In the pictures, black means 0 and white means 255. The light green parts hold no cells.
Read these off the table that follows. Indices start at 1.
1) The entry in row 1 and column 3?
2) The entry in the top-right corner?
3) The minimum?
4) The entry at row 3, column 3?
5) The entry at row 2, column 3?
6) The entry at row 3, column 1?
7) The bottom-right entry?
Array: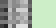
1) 165
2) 93
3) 34
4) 193
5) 165
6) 77
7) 77

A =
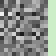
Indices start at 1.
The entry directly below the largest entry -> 82
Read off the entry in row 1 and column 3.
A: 94
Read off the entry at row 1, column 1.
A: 66
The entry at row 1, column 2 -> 166
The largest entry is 239
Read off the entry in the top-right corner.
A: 94
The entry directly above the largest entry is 138
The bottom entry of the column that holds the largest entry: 138
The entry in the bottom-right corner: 180
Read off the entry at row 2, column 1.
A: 82

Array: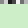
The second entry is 211
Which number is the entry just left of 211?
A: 137
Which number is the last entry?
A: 183
